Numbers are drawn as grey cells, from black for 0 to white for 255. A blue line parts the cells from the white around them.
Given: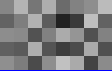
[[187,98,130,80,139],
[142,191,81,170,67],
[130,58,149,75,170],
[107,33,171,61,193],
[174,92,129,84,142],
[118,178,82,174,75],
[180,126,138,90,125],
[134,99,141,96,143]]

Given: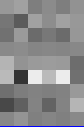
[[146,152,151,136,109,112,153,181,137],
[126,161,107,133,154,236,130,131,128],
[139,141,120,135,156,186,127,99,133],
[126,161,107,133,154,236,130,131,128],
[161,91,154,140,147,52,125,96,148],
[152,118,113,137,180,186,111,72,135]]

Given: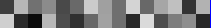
[[178,39],
[51,142],
[192,125],
[166,77],
[104,218],
[212,40],
[111,111],
[160,162],
[203,104],
[105,48],
[73,77],
[139,183],
[113,11],
[183,42],
[62,207]]

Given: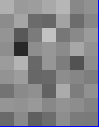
[[145,135,155,146,141,126,145,131,122],
[136,108,137,167,82,134,125,141,123],
[182,163,119,139,125,141,171,147,142],
[169,103,194,151,150,105,98,136,109],
[157,107,123,142,104,103,144,153,95],
[154,165,88,40,180,157,138,146,138],
[176,140,148,142,156,147,115,149,106]]

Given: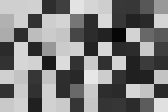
[[153,213,88,62,47,195,41,224],
[87,41,104,202,59,33,195,92],
[55,34,211,44,32,32,214,43],
[56,54,6,42,212,50,42,54],
[206,217,34,216,48,205,45,52],
[213,44,44,35,203,231,202,198],
[227,118,70,209,50,40,105,53],
[63,212,197,203,220,46,45,202],
[46,206,203,152,25,194,209,209],
[209,49,189,38,210,54,49,32],
[207,208,45,214,214,195,204,210],
[207,177,172,43,50,208,51,201]]

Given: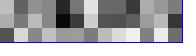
[[124,54,110],
[151,185,235],
[173,156,129],
[57,94,240],
[104,80,219],
[105,84,188],
[226,205,124],
[118,59,156],
[39,10,153],
[135,135,192],
[145,187,136],
[98,122,215],
[190,172,83]]

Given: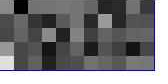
[[58,82,101,70,118],
[114,84,100,19,121],
[42,39,85,63,88],
[37,154,100,83,102],
[102,41,65,27,113],
[115,117,131,99,79],
[119,91,33,69,74],
[117,34,138,21,34],
[114,53,68,82,97],
[2,105,100,72,71],
[137,75,71,152,222]]
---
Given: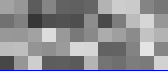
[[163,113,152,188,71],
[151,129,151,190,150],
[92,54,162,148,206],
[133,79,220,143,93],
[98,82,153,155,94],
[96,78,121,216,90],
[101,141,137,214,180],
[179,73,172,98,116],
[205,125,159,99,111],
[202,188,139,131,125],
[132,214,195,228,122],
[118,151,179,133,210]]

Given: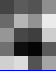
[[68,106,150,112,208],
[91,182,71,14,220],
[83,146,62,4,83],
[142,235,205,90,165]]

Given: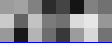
[[156,202,153],
[162,99,24],
[129,195,180],
[44,123,109],
[68,113,56],
[20,219,156],
[129,230,216],
[113,151,115]]

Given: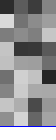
[[44,217,125,196,192,112,132,197,143],
[92,115,140,54,160,208,203,174,212],
[60,140,127,56,158,194,169,74,102],
[132,158,198,90,110,37,168,151,164]]

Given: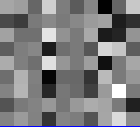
[[166,74,162,93,172,110,131,83,131],
[158,60,112,126,127,178,181,122,155],
[102,122,112,135,111,128,125,131,130],
[207,137,228,28,224,6,39,152,52],
[125,122,146,111,150,105,119,118,132],
[91,136,122,122,122,104,106,153,125],
[134,155,169,86,158,52,64,172,84],
[1,162,27,213,16,186,154,165,166],
[101,29,36,197,122,122,255,122,219],
[200,48,148,93,167,151,122,32,139]]

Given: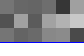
[[117,82,117],
[103,161,100],
[101,91,106],
[110,162,136],
[54,178,139],
[160,200,74]]

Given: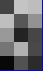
[[67,191,153,117,8],
[196,87,35,178,82],
[189,146,70,73,43]]
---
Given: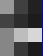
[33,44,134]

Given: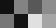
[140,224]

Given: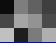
[63,147,30]

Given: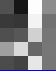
[140,243,87,159]

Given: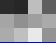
[94,159,191]

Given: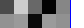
[134,155]
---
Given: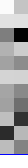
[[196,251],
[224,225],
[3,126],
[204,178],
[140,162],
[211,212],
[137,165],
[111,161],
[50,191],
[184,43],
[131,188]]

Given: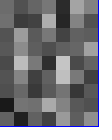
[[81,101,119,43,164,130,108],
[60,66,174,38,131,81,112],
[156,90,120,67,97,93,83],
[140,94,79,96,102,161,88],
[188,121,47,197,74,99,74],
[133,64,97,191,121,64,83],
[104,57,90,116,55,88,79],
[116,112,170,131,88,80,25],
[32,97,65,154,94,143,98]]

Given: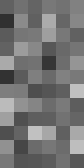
[[113,100,120,114,129,97],
[139,96,171,102,135,48],
[118,121,159,120,97,91],
[156,136,87,105,117,98],
[111,114,54,109,149,170],
[91,127,106,129,121,50],
[124,78,85,95,192,126],
[146,133,108,122,93,187],
[80,94,95,114,101,160],
[100,193,167,96,169,79],
[70,107,119,108,190,145],
[84,86,92,113,87,120]]

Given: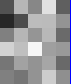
[[182,135,225,95,82],
[76,188,187,147,39],
[182,149,184,106,128],
[191,246,159,153,210],
[162,147,166,105,118],
[117,147,204,143,128]]

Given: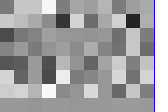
[[198,198,247,125,166,158,180,122,158,169,121],
[189,170,140,53,212,109,168,208,37,174,200],
[120,131,160,150,149,147,151,111,198,125,75],
[154,123,148,158,140,172,132,114,199,109,132],
[93,154,79,184,147,100,164,204,127,194,86],
[100,155,74,236,124,134,151,215,114,211,212],
[210,181,248,138,148,216,150,104,197,126,204],
[152,149,153,152,150,151,152,155,154,153,152]]

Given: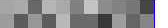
[[169,104,181,169,128,195,140,130,119,69,165],
[93,150,93,184,107,107,56,157,101,133,156]]

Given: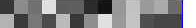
[[139,113,224,93,95,43,20,151,194,155,170,107,55],
[58,120,76,187,56,142,224,154,196,79,70,70,178]]
